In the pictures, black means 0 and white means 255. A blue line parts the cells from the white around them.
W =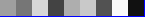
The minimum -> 17
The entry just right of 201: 82

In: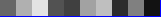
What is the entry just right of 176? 227
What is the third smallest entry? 64
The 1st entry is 103

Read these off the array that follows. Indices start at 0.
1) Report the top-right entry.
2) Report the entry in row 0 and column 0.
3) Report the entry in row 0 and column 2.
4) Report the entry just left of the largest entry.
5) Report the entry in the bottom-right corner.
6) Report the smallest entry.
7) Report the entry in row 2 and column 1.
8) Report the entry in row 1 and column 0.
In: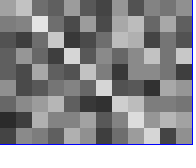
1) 144
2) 162
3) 110
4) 131
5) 144
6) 43
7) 62
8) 125

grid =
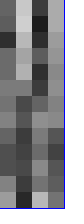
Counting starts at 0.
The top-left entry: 100
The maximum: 207
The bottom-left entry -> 156
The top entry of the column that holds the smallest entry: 60
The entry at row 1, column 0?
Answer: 93
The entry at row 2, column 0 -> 47
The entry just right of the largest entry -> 28
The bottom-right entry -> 115
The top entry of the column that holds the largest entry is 200
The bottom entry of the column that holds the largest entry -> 40
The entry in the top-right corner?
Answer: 171
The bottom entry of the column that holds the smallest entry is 184

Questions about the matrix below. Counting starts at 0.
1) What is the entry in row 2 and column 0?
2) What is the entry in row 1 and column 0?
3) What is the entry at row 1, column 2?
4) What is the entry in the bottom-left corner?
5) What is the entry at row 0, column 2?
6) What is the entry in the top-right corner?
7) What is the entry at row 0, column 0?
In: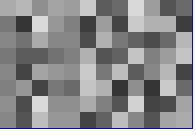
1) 135
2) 120
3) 217
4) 135
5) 143
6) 106
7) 171

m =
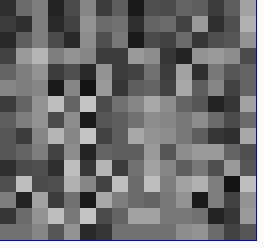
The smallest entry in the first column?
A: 41
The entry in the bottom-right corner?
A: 86
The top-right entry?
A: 162
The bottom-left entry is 114
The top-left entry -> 47
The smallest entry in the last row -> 41
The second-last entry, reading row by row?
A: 67
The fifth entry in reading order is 74
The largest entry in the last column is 190
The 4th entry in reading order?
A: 34
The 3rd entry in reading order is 126
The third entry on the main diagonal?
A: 126
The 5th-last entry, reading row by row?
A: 141

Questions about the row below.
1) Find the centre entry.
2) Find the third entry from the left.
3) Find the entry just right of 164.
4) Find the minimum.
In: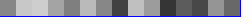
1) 65
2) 206
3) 127
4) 53

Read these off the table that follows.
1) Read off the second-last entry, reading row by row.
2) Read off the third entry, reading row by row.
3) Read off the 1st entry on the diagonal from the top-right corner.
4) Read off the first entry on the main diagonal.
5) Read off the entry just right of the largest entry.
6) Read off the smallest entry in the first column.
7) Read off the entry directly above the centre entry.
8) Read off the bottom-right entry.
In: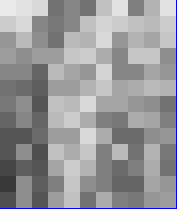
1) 150
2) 218
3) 226
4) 234
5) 226
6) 57
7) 179
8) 157

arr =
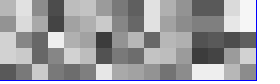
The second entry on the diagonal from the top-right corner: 231
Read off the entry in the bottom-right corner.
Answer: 140
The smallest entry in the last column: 95
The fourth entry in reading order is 76
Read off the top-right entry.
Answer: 246
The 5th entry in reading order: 189
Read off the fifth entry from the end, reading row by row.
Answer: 140
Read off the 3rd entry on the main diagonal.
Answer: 103
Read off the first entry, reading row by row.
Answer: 183
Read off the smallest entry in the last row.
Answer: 89
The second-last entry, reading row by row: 183
